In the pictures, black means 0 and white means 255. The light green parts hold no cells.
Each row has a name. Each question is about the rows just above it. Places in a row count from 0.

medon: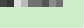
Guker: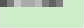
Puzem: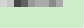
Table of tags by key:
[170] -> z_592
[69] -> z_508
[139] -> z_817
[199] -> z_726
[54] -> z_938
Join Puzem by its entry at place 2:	z_508
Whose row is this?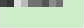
medon

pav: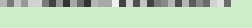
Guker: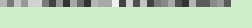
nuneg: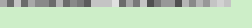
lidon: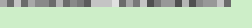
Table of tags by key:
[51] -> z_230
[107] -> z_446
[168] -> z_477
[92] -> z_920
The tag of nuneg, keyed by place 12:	z_920
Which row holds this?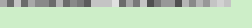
nuneg

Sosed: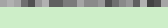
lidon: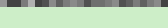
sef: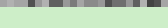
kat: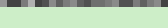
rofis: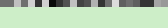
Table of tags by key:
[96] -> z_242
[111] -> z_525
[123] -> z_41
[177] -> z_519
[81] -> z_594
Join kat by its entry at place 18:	z_594
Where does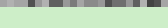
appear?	sef
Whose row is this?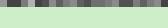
kat

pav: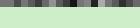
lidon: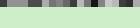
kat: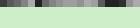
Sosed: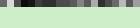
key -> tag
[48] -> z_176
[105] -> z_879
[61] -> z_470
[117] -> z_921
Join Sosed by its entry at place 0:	z_879
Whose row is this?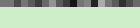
pav

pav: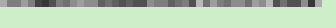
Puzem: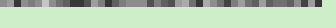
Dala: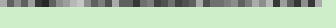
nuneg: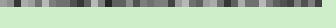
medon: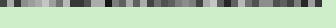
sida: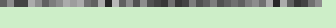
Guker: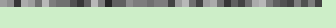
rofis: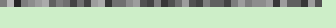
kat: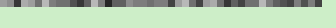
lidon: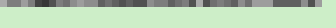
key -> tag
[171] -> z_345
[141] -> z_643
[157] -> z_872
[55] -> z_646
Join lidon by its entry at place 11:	z_872
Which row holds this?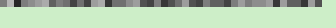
rofis
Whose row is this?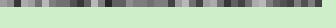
Guker

